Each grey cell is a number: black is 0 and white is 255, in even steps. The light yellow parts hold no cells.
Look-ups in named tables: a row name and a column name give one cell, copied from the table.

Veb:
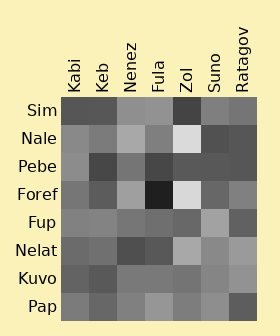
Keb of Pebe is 71
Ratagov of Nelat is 154
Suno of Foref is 103
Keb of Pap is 103
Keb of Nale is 123
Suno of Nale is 81
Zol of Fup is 104
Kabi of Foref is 118
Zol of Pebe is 89
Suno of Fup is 162
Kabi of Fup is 129
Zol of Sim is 68
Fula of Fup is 111
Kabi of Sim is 86
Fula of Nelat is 88
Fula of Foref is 31
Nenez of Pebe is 117
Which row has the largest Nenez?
Nale

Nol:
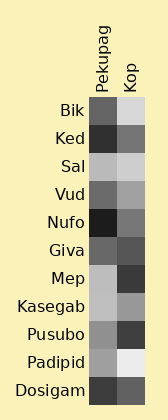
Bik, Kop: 215
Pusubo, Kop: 63
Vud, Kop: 160
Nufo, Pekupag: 28
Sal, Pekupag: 186
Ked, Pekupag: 48
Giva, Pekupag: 104
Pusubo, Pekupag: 144
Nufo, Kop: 119
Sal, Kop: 206
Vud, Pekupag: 107
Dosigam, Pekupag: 60
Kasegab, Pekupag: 190
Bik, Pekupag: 100
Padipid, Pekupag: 159
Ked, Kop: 117

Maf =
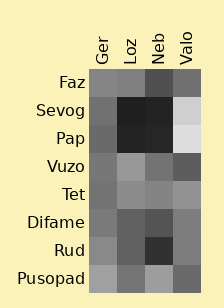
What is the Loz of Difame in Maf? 97
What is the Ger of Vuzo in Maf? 119
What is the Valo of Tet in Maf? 146
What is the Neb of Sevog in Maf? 35
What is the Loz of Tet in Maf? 139
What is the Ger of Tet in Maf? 115
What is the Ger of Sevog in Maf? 113
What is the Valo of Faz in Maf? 112
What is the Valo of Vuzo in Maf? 93
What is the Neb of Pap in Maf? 38
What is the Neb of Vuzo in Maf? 115
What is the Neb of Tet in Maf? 132
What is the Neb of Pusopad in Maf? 157
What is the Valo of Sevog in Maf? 207
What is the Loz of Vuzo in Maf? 152
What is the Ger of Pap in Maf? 106
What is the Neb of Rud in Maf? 49
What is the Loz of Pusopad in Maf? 116
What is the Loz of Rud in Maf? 97
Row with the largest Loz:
Vuzo

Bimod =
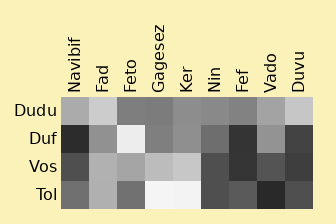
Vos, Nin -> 79
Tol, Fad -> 176
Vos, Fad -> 177
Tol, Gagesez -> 245
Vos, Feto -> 165
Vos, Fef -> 53
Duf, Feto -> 237
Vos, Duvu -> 62
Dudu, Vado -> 163
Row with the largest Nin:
Dudu

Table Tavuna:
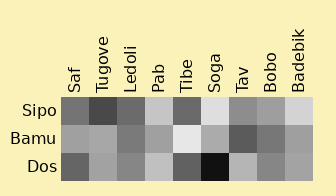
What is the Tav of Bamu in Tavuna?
91
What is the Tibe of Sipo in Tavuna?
106
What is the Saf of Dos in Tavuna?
101
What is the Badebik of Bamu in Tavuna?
159
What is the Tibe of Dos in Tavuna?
97
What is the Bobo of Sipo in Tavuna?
158
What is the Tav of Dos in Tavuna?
181
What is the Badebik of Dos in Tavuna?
163
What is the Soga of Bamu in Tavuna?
171
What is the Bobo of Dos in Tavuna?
134
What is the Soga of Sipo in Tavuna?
222
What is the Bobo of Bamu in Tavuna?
119
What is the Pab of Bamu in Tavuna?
160
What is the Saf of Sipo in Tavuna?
116
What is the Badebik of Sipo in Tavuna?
211
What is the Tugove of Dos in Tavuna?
162
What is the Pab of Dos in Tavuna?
192
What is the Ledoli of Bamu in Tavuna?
122
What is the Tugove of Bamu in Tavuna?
167
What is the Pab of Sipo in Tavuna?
197
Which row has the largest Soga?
Sipo

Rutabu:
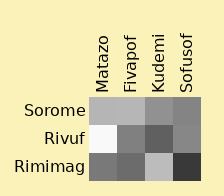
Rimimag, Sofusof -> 57
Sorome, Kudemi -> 145
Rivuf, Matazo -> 249
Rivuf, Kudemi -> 96
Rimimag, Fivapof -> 108
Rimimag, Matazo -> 121
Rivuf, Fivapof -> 128
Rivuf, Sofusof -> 135

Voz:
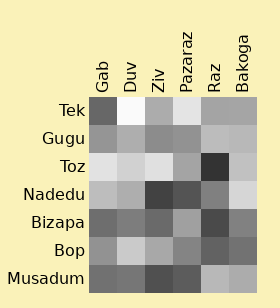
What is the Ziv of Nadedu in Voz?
66
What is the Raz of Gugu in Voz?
188
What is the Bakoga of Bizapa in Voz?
129
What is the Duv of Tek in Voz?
250
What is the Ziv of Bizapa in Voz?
106
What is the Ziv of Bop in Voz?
168
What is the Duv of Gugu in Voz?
174
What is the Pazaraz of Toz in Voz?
164

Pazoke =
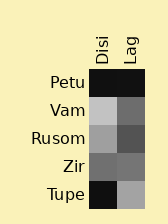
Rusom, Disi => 159
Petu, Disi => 16
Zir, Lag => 117
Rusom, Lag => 83
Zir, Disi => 112
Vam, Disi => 194
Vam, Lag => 109
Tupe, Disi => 15
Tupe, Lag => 163
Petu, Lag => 17

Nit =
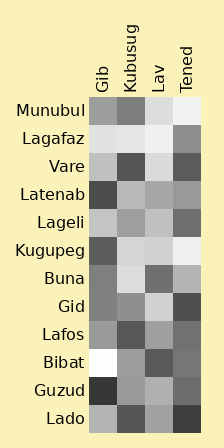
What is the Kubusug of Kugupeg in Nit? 213
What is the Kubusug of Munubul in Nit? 126
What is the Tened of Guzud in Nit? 109
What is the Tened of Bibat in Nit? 118
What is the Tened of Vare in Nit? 92
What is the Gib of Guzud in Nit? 55
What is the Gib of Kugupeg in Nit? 92
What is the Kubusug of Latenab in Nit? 185

